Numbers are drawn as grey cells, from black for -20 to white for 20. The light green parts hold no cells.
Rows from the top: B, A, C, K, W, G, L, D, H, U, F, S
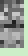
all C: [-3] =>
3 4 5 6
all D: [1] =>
4 5
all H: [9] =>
4 5
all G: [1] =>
1 2 3 6
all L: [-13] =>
2 3 4 6

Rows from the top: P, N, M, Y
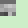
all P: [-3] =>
1 2 3 4
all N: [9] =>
2 4
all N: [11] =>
3
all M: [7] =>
1 3 4
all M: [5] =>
2

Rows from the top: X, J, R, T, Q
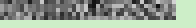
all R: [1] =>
21 34 35 44
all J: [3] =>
3 44
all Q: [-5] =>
3 11 17 19 43
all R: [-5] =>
10 12 14 26 33 36
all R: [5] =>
1 7 18 39 42
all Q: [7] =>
7 8 25 33 37
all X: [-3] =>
1 6 7 17 20 29

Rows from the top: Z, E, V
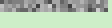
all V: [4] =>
2 8 10
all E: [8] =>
7 11 19
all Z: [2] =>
2 9
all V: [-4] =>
6 7 18 24
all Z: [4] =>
8 19 20 22 27
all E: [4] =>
2 20 21
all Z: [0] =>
4 5 6 17 23 24 26

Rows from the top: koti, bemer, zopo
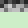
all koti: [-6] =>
1 3 6
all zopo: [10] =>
1 4 5 7
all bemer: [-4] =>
4 7
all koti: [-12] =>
4
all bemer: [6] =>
6
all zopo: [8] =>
3
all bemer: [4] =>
2

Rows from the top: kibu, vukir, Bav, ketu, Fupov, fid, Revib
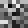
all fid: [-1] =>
3 7
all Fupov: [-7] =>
2 3 7
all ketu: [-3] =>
1
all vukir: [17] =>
5
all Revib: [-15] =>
4 5
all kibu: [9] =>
1 2 6 7

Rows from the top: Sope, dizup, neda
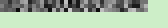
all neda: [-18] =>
5 13 25
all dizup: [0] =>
1 9 27 36
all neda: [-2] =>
10 12 24 30 35

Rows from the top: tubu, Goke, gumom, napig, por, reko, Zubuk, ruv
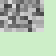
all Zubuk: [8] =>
2 10 11
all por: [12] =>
1 2 8 10
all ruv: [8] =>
2 3 5 6 9

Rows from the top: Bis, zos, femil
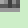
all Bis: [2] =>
2 4
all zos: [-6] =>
1 2 4
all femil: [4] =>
1 2 3 4 5
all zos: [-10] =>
3
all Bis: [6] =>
1
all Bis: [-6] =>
5

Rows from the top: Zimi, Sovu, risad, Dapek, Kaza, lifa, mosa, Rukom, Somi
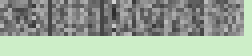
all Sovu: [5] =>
10 15 33 37 46
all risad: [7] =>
3 10 18 52 54 61
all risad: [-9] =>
5 6 13 26
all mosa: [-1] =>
4 6 20 22 27 28 38 45 51 54
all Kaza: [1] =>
8 14 22 32 33 43 47 56 61
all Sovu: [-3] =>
16 17 23 24 25 28 43 47 54

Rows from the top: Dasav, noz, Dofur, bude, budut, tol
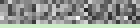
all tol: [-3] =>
3 13
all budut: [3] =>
2 6 8 10 15 23 27 31 34
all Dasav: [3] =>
6 10 15 17 25 26 35
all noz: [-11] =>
30
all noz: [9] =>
6 12 16 17 28 31 35
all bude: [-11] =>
18 23 28 30 34
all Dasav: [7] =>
13 29

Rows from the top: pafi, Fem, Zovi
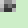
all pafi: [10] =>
4
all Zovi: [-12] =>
2 3

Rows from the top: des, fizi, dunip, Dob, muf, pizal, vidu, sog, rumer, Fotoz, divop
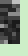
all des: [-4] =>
1 2 3
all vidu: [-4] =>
2
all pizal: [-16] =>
2 4 5
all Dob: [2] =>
3 4 5

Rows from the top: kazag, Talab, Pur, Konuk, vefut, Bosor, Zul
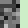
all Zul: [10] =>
2
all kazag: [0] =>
1 2 3 5
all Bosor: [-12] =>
1
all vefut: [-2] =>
3
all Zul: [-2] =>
3 4
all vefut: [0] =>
1 5
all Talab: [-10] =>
1 2 3 4

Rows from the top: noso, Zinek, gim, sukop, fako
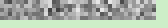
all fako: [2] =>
4 12 14 16 23 27 31 39
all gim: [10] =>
19 27 31 34
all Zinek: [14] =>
13
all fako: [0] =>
2 8 10 15 26 37 38
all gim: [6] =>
2 5 6 8 9 14 17 21 24 33
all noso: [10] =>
8 11 19 21 30

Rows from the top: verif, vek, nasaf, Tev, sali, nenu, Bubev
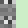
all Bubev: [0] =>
1
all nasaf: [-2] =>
1 2 4
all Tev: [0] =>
1 2 3 4

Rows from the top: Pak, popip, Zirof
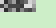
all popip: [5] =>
2 9
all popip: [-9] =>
1 3 4 5

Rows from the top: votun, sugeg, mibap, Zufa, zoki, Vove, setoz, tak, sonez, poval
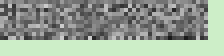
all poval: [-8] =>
25 27 32 34 42 45 46 52
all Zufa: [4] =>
6 9 12 17 20 29 30 31 33 44 49 50 52
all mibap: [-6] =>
3 16 20 21 24 41 45
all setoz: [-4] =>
2 13 26 33 36 38 45 46 49

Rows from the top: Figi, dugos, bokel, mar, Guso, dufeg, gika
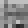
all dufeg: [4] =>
1 3
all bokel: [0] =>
2 5 6 7
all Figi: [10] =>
1 3 4 5 6 7
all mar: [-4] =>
2 4 6 7

